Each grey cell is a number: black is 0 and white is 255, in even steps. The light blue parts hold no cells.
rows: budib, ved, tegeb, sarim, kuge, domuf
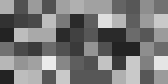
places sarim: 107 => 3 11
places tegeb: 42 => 4 7 8
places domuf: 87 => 3 5 6 7 10
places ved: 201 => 11
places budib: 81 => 1 3
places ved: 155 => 10
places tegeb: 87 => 6 10

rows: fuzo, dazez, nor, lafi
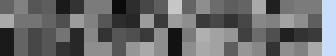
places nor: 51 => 7 21
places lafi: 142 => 6 7 11 13 20
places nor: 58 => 10 22
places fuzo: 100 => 0 13 17

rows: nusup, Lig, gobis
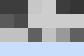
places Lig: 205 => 2 3 4 5
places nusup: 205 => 3
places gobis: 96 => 2 5
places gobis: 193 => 0 1 3
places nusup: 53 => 5
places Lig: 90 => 0

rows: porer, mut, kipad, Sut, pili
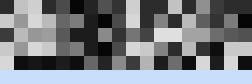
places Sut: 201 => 0 3 10 16 17
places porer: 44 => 0 3 10 11 13 16 17
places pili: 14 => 1 3 5 13 17
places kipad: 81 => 17
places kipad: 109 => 15
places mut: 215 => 2 9

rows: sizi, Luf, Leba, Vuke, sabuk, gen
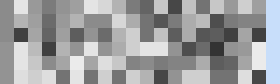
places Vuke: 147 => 0 5 7 12 16
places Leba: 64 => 1 16 18
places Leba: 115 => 10
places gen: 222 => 1 3 17
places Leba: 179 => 8
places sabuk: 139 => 3 10
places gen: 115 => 4 6 8 15 16

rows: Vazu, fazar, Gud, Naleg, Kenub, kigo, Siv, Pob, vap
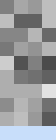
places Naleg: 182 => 3
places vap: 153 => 2
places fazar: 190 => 0 3
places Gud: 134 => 0 1
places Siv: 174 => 0 1 2
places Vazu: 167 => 1

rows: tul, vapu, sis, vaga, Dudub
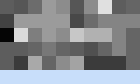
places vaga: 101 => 2 4 7 9
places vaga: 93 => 0 1 5
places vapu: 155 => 1 2 3 4
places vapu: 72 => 5
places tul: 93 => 0 8
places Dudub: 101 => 3 9

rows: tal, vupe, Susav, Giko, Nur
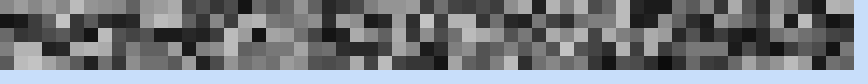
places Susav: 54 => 1 5 29 38
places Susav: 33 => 14 24 50 52
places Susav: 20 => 6 18 23 53
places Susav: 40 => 13 48 54

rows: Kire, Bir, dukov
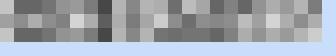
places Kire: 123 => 6 22
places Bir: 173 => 2 6 8 20 22
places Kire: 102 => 1 2 15 17
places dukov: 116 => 3 11 13 14

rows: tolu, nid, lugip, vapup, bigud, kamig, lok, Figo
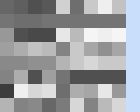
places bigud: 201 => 5 7 8
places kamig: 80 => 2 5 6 7 8
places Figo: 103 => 3
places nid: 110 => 1 2
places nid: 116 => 0 3 4 5 6 7 8

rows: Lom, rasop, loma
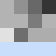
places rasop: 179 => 0 1 3
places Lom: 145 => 1
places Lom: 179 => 0

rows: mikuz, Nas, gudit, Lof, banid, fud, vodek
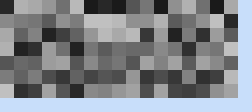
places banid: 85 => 0 5 9
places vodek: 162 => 3 9 11 16

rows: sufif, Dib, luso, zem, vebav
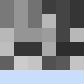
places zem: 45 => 4 5
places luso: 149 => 1 2

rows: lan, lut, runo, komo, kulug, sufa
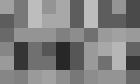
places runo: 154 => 7 9
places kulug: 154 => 0 6
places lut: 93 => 0 5 7 8
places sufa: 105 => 9
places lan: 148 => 3 8

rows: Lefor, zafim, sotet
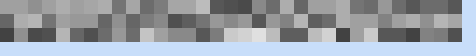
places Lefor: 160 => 0 1 3 5 22 23
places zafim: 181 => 2 21 31
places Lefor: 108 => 10 19 26 28 30 31
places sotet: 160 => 11 25
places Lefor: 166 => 6 9 12 13
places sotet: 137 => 12 13

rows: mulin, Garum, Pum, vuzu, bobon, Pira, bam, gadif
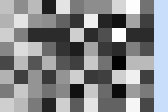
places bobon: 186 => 1 9 10
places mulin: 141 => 1 6 7
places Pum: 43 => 2 3 4 6 9 10
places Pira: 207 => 5 8
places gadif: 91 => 5
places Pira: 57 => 3 6
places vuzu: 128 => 9

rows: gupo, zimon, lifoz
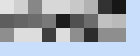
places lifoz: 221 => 1 2 4
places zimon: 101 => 1
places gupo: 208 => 1
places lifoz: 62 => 3

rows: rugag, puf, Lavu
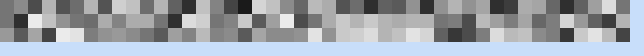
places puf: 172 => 7 9 10 23 28
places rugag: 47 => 13 26 30 35 40
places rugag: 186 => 22
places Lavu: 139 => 9 16 19 20 38
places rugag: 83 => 4 7 24
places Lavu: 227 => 5 22 29 42
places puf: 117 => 0 5 11 15 22 31

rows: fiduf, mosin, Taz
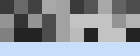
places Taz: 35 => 1 2 6 9
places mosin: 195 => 5 6 7

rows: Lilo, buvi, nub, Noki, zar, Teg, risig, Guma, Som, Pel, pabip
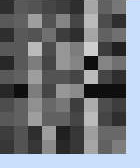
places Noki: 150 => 4
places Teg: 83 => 3 4
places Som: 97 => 1 3 4
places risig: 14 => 1 6 7 8
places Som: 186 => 6
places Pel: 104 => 7 8

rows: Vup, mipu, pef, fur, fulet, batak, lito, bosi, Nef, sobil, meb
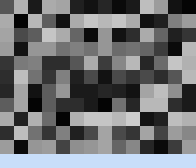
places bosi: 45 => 4 5 12
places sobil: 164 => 7 10

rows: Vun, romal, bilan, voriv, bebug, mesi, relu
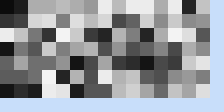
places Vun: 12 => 0
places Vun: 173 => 2 3 5 11
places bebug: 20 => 5 10
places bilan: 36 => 7 10
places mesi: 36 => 4

